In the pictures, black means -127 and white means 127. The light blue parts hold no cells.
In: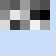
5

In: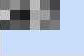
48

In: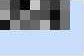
47

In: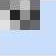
46

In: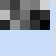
-38

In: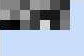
82
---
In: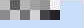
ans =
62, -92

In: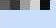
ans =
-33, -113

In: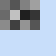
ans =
-10, -42

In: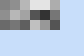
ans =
3, -43

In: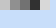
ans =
69, 88

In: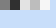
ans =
-1, 118

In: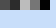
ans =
-50, -125

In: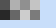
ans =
-45, -4
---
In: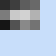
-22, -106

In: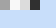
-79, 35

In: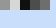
-17, 22

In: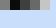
69, -1

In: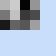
21, -102

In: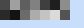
13, -86

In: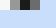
-19, 119

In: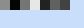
-61, 13

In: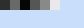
105, -81
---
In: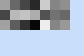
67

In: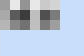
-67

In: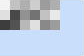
18

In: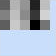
11

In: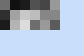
72

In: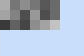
-49

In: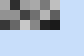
-62
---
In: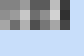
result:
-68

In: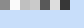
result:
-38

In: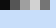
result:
-42

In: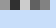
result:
-30

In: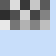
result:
-71

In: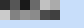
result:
-83
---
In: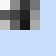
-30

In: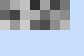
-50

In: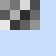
-71

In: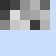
81

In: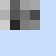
-88

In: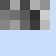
-27

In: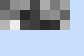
-86

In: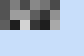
-74

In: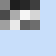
105

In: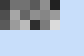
-82
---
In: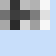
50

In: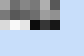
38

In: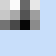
83

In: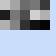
70

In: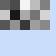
-29

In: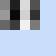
5

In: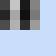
-61
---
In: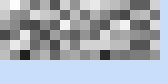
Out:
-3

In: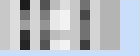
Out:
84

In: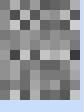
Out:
-18

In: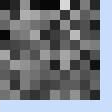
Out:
17

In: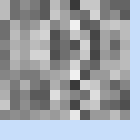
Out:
26
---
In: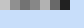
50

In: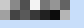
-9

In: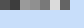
-6

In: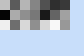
-46

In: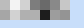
-21

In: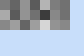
52

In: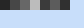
-68
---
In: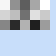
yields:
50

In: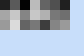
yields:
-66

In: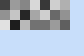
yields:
-13

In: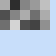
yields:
-48

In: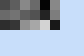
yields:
39

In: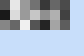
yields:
-91
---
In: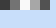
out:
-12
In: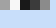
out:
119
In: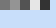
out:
20
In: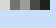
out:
-12
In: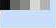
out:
-22
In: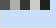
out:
46
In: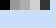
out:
24
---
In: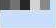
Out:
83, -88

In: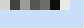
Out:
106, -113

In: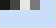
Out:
102, -103

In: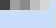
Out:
86, -61

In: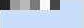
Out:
121, -91

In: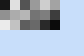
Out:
107, -116
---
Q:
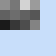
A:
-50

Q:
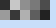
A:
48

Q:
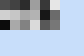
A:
2

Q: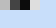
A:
-115

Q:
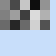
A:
-21

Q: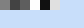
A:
-33

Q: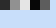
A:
101

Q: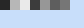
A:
106
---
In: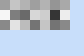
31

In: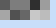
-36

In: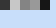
-74

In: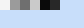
116

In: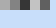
44

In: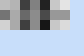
62

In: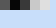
-40

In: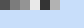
-47
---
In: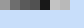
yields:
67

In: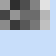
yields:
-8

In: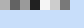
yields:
77

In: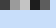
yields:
-98

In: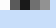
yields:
-15

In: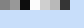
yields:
57
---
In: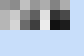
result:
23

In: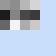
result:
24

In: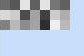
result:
-20

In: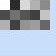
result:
126

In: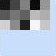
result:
-105

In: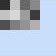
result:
-80
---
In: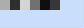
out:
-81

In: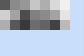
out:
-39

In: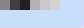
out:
-64

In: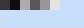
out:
-113

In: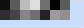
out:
-59

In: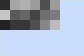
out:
-72

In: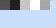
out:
-95

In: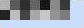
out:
61

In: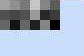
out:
-107

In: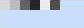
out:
59
